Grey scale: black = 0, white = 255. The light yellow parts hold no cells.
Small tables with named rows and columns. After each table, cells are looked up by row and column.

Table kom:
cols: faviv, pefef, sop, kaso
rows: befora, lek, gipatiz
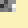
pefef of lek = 114
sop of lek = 141
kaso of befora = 146
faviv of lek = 49
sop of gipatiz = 108
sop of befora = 142

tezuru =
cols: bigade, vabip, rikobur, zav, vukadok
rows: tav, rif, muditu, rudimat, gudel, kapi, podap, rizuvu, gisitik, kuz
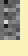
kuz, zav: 138
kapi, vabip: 215
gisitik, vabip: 98
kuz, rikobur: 137
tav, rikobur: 101
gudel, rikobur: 84
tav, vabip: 20
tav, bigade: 104
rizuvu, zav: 110
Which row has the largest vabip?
kapi

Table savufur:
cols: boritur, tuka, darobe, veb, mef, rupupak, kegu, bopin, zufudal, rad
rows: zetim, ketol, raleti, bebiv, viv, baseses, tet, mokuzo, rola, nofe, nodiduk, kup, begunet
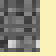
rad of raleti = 149
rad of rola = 93
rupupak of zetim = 67
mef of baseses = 129
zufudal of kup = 112
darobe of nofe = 95
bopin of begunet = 116
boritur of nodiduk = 52

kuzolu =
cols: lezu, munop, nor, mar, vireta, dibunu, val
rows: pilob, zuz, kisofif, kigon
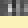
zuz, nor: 181
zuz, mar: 46
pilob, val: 97
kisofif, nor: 216
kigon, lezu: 83
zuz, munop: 80
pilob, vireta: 123
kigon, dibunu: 86

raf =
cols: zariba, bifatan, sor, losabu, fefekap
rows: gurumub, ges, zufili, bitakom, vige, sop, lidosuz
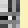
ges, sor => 58
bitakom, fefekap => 124
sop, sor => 126
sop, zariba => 135
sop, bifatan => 132
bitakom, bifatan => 127
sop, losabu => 128
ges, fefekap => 70
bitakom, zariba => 130
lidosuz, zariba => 68
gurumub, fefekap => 83
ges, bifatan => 204
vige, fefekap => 165
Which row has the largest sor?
vige

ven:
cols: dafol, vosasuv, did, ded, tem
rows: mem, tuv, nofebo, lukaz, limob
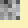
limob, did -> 145
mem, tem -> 92
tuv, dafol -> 151
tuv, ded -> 202
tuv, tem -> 174
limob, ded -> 178

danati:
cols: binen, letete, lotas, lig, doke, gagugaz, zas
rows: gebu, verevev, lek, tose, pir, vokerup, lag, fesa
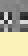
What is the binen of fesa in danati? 76
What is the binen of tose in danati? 56
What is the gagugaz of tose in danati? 60
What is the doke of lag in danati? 129
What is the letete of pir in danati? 222
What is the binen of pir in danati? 42
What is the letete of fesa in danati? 187
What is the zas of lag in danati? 107

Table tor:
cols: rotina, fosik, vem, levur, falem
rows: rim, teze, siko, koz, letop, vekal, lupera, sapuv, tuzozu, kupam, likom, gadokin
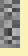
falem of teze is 156
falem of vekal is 98
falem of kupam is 92
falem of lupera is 87
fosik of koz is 113
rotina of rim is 120
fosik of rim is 157

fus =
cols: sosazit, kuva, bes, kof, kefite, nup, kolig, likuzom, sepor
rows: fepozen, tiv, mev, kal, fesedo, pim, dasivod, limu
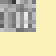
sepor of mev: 135
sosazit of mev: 196
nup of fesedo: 152
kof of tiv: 165
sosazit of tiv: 177
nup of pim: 152
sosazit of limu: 196
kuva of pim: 174
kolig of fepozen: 143
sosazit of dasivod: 95
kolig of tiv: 175
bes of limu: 175
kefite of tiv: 147
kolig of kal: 234

